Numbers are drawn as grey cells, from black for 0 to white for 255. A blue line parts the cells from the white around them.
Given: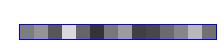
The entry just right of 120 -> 156
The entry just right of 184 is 113

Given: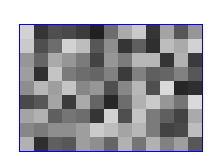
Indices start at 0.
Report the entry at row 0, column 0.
210
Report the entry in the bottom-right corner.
87
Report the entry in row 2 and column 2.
170
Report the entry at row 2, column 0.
150
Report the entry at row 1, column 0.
202
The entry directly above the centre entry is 129
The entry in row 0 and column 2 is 79
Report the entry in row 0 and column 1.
53
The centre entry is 79
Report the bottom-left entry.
177
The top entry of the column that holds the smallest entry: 33
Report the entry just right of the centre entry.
135
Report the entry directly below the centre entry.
39
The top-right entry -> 150
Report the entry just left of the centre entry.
150
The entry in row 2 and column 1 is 101
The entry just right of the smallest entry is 109

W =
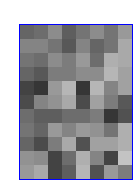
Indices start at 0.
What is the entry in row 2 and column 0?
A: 116
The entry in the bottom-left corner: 153
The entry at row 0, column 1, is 109
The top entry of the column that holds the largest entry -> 153
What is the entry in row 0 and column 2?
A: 140
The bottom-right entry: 124
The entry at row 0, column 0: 101
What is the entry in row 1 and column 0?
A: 132
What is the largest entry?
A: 195
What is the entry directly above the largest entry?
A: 175

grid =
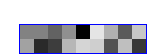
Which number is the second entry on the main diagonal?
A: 42
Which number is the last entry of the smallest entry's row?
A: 199
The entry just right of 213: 207
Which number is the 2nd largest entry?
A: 213
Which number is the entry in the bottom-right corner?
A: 55

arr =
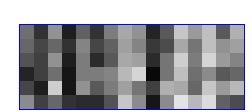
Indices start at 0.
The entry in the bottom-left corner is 139
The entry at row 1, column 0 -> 103
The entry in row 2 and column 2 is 146
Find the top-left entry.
111
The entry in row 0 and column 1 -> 50
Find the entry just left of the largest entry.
139
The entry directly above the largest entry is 168
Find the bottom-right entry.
76
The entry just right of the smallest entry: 117
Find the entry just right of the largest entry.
184
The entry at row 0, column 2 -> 146
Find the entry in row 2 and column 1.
64
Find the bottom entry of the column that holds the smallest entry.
22
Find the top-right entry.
176
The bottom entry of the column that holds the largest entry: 227
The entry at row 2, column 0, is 83

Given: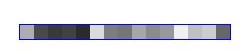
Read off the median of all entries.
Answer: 139
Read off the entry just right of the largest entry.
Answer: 192
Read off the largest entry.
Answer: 240
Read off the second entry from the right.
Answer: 205

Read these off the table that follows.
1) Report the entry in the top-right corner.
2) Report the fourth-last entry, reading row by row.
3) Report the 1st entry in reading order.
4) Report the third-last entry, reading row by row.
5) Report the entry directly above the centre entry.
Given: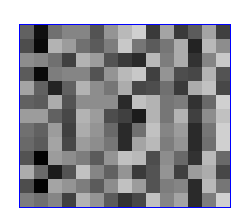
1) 64
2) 164
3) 97
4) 42
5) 42

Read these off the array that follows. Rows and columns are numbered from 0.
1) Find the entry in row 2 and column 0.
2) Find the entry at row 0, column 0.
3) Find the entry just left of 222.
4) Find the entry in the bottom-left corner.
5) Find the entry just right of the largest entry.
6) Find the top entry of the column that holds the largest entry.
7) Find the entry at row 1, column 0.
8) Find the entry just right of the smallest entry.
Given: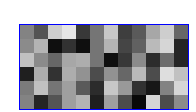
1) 193
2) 131
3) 76
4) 131
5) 56
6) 230
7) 139
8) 214

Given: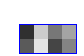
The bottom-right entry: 132
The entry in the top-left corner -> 48
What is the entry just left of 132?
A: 69

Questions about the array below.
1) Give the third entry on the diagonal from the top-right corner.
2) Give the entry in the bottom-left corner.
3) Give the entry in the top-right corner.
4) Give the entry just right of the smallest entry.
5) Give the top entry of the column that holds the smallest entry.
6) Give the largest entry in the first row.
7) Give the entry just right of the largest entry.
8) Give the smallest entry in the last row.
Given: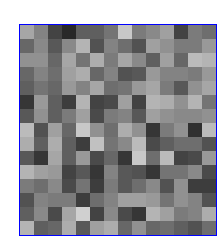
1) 103
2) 180
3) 110
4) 95
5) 40
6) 200
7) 67
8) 82
